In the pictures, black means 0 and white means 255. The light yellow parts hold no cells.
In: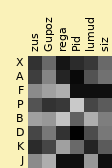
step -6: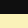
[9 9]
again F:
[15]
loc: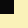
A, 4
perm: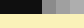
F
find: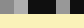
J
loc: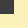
A, 1

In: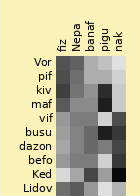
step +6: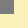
[130]
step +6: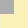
[179]
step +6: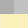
[179 199]
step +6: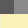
[ 96 144]
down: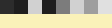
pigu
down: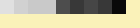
nak

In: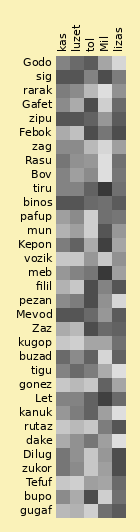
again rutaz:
[199]
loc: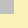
Febok, 2

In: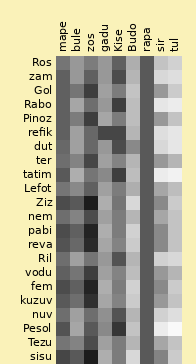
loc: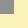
nuv, 4
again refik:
[70]

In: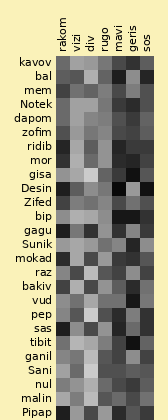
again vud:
[113]
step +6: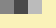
[139  79 193]
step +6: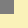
[131]
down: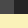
mavi
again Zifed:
[113]

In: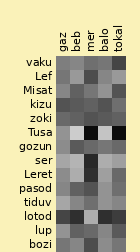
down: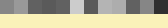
beb
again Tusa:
[12]
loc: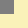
vaku, 1
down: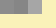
gaz
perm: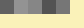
Misat
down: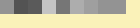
balo

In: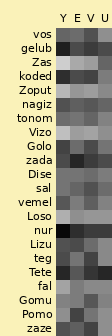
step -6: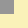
[144]
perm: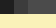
gelub
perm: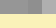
Loso
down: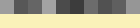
V
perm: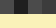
gelub
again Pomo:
[143]
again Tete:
[38]

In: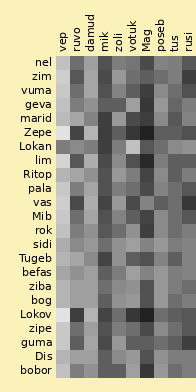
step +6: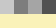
[206 131 171  87]
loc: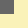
geva, 9
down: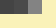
Mag
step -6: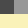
[ 68 146]
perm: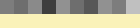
rok
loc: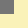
nel, 6

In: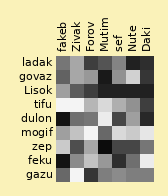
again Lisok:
[33]
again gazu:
[126]
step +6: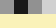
[158  31 151 215]
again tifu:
[244]
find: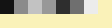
feku

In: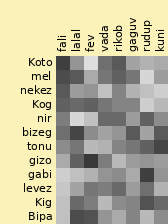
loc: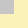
levez, 1
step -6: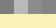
[119 179 134 126]

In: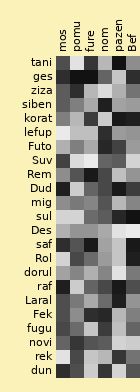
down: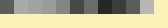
nom
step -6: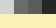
[205 101  86  33]
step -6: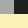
[163  25]
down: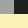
mos
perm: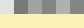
dorul

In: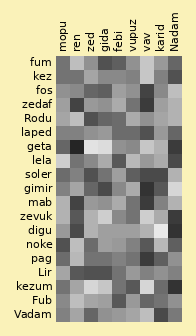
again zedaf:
[159]
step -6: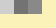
[200 109 131]
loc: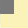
Vadam, 9
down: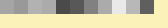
karid

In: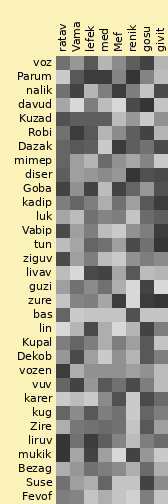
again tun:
[113]
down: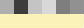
Mef
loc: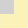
Fevof, 6
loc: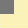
Zire, 2
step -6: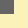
[95]
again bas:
[196]
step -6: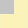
[190]

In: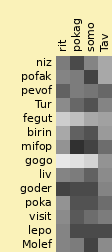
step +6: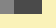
[138  80  80]
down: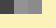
rit
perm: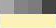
pofak
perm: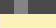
lepo
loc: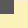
visit, 2
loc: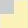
fegut, 1

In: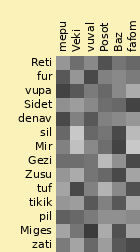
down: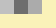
Veki
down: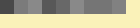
vuval
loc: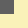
pil, 1
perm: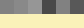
denav
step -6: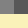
[123  82]

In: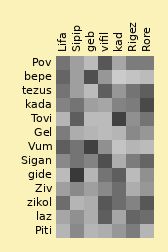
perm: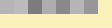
Gel
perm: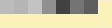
Vum
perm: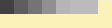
Tovi
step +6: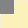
[137]
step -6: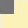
[110]

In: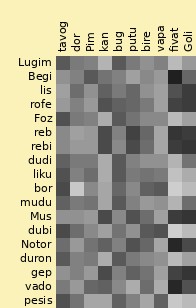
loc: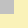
liku, 9
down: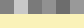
dor
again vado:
[172]
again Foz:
[137]

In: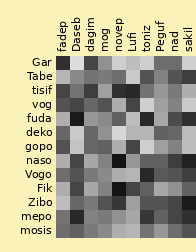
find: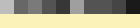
Zibo
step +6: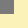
[128]
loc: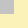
gopo, 2
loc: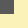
Vogo, 8
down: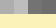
fadep
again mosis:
[109]
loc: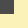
fuda, 9

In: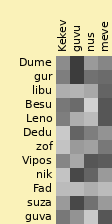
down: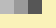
meve
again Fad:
[187]
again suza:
[154]
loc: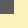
Vipos, 4
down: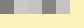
Kekev
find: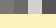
Besu

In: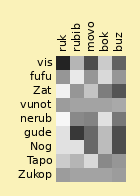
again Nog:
[225]
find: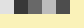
gude
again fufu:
[150]

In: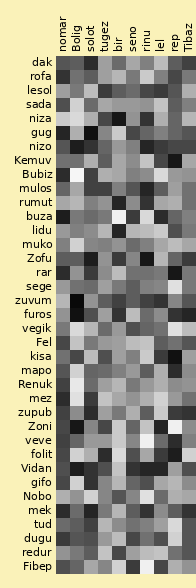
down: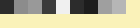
rep
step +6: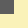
[99]
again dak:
[93]
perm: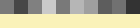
rofa
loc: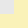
Renuk, 2
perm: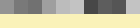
redur

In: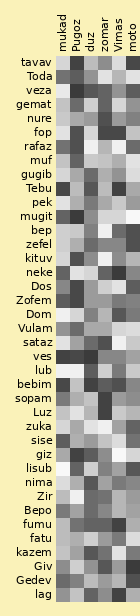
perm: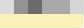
Vulam
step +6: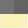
[120 105]
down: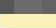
duz
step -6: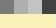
[116 169 189  60]
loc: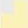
veza, 1
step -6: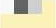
[242  93 201]

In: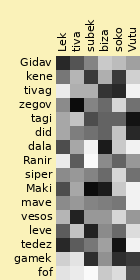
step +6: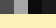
[ 83 173  18  33]
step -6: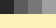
[ 34  86 113 154]
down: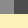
Lek
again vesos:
[152]

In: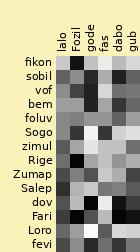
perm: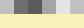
zimul
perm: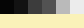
dov
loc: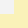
Sogo, 3
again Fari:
[5]
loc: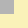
Salep, 2
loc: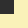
Salep, 1

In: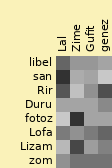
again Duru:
[164]
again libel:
[151]
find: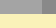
Duru
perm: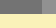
zom
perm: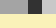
fotoz
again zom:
[115]
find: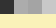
san

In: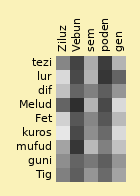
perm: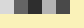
Melud
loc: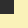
Melud, 2
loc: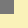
guni, 3
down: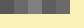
poden

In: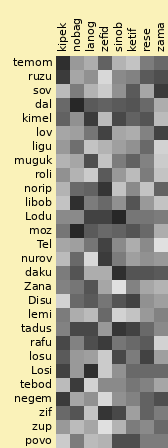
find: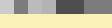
povo
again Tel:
[138]
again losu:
[159]
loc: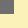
ligu, 2

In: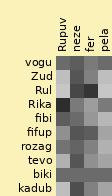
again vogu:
[107]
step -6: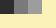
[ 39 116 151]
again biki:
[107]
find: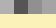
tevo
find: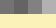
rozag
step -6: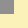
[138]
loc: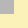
fibi, 4

